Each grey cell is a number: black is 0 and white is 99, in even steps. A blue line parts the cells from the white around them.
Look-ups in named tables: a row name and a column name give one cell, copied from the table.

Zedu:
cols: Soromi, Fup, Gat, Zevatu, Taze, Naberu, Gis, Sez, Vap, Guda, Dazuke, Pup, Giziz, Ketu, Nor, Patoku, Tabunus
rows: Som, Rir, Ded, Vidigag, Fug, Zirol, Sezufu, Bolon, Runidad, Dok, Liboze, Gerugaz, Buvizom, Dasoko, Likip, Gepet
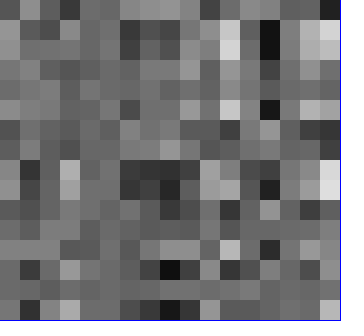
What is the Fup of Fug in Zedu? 46
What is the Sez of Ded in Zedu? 38
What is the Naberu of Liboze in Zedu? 39
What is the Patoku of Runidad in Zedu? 53
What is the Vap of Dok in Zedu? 15
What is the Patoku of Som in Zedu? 38
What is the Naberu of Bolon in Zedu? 40

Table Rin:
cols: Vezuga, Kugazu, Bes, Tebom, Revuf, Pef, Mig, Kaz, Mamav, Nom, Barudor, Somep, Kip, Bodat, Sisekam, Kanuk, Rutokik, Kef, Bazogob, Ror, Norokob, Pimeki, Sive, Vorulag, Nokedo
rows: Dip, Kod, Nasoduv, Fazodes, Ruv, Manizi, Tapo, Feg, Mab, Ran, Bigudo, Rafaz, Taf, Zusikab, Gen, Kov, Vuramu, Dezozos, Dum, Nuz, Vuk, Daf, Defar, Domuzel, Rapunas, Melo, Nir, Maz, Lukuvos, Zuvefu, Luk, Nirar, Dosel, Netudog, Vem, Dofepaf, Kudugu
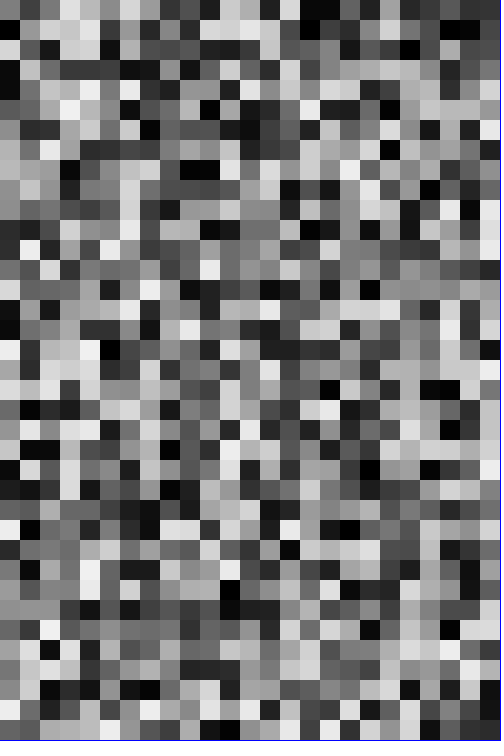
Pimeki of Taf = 20
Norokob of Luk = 67
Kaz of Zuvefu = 31
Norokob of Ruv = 68
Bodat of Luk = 13
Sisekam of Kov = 36
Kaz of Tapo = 2
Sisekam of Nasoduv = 33
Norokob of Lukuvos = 11
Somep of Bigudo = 78
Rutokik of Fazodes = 51
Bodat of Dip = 12

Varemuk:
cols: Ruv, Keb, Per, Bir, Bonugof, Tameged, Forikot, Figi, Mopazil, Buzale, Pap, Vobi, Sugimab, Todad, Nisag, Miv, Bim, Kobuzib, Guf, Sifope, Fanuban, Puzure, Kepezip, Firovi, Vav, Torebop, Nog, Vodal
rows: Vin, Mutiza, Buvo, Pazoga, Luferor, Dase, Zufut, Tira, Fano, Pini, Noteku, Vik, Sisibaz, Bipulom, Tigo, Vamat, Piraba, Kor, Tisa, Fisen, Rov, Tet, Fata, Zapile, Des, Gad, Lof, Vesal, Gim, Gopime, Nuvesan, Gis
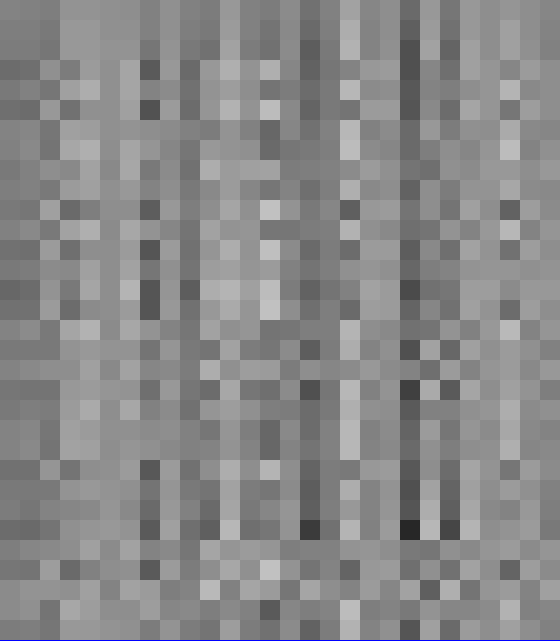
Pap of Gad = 41
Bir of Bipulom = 53
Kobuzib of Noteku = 37
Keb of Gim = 45
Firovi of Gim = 63
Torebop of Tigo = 54
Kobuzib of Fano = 54
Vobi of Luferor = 61
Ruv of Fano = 47
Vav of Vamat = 57

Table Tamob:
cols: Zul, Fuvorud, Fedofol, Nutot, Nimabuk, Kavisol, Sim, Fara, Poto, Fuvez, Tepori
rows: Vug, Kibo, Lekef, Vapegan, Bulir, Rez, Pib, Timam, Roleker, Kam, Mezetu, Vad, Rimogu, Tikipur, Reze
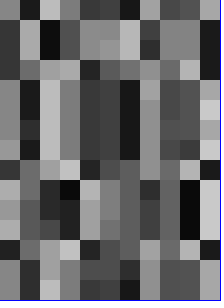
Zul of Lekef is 21
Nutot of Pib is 48
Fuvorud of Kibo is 66
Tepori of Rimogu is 10
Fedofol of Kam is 16
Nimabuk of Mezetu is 62
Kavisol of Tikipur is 30

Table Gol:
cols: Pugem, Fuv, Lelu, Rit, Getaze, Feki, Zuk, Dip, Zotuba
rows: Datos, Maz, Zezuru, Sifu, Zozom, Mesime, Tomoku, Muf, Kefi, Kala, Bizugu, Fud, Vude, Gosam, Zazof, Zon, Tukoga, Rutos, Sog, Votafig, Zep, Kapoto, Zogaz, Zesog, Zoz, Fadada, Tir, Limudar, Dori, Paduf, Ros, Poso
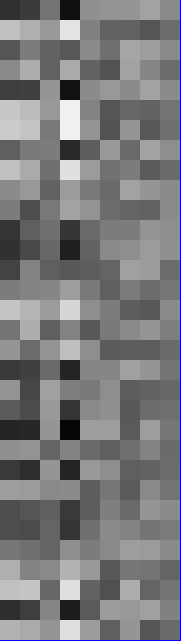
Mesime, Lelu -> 59
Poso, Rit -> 87
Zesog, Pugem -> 22
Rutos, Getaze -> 55
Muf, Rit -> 16
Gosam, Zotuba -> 42

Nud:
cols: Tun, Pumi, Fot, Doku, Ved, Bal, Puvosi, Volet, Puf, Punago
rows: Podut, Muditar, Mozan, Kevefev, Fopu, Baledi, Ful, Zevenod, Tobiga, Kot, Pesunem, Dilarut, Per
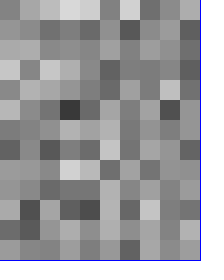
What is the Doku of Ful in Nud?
69
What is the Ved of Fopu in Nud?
49
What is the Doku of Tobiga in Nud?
81
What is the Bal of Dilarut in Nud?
68
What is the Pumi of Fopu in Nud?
69
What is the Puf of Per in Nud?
54
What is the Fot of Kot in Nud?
41
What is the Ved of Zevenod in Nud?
42
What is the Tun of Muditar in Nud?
58
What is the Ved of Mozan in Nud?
52
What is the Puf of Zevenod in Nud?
58
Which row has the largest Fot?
Kevefev

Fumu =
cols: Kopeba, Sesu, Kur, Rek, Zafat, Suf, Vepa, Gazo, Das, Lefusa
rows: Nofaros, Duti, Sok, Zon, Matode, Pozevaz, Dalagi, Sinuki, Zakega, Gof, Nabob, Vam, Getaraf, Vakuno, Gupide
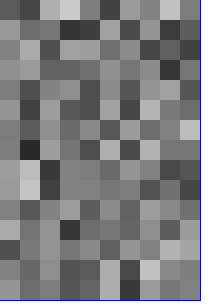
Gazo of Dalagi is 42
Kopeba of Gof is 60
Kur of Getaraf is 57
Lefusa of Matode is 33
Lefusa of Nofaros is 48
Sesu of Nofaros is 27
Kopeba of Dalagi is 48
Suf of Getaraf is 37
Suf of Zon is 56

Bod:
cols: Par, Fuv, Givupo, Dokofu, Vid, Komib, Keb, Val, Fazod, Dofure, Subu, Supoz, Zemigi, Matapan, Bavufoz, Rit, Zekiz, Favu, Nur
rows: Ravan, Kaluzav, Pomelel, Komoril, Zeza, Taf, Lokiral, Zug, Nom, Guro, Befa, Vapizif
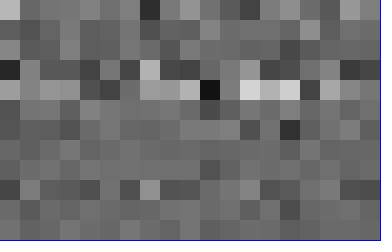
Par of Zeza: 61
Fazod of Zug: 40
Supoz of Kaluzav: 42
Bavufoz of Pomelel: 28
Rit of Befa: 40
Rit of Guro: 43
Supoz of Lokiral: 49
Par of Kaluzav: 36
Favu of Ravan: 59
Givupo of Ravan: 45
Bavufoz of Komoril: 30

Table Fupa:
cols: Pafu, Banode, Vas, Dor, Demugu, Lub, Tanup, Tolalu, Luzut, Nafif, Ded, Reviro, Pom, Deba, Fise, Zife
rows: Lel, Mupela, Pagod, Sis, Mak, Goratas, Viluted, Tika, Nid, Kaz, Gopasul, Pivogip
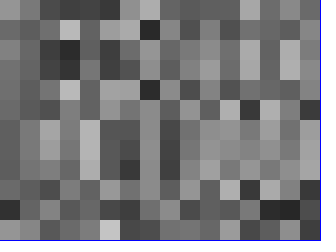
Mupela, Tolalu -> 16
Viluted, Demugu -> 70
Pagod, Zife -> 48
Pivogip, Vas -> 34
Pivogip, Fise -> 55
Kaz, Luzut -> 36
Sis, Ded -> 60
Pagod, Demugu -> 37
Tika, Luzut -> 26
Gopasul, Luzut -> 54
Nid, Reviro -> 47
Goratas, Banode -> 35

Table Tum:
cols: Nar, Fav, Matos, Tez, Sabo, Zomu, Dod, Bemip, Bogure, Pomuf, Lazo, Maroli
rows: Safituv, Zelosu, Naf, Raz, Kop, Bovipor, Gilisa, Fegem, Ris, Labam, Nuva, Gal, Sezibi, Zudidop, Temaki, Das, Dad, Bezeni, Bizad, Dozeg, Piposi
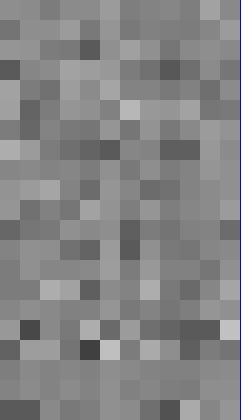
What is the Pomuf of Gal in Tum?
50
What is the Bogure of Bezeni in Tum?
55
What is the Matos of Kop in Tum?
44
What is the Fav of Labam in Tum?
60
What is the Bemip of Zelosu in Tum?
50
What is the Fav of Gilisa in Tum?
40

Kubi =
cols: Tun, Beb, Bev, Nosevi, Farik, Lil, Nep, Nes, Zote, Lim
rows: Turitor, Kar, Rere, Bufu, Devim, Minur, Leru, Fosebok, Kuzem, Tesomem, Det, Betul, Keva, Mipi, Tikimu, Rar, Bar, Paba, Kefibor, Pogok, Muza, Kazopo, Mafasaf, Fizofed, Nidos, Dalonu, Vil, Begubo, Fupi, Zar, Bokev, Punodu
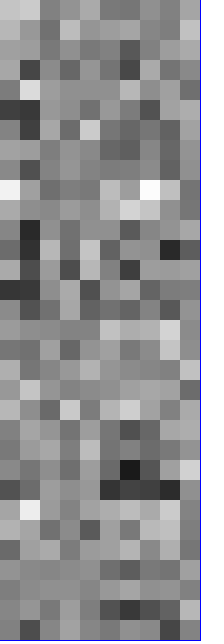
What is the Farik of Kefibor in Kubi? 69
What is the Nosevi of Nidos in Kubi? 55
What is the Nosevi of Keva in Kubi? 43
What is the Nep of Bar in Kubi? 67
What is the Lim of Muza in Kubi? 66
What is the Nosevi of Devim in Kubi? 56

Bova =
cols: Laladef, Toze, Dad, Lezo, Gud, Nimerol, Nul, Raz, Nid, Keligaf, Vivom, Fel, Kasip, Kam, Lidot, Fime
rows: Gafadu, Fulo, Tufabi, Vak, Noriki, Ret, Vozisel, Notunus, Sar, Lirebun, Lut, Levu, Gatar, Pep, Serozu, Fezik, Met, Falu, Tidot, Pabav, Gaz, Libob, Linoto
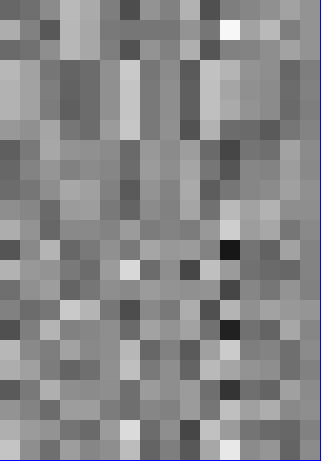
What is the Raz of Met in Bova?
63
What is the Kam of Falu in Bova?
51
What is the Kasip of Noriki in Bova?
56
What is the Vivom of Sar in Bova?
46
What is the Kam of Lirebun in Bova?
54
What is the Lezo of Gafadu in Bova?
72
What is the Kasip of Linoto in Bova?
54
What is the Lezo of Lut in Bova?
60
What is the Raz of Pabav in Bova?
60
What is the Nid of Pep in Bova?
55
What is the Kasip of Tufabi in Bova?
51
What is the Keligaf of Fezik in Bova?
67
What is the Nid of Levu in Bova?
51
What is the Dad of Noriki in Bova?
49
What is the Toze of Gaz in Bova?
51
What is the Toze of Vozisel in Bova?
56
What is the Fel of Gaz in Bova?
74
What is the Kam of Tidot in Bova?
55
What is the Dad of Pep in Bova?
57
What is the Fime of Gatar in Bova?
51
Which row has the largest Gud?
Fezik

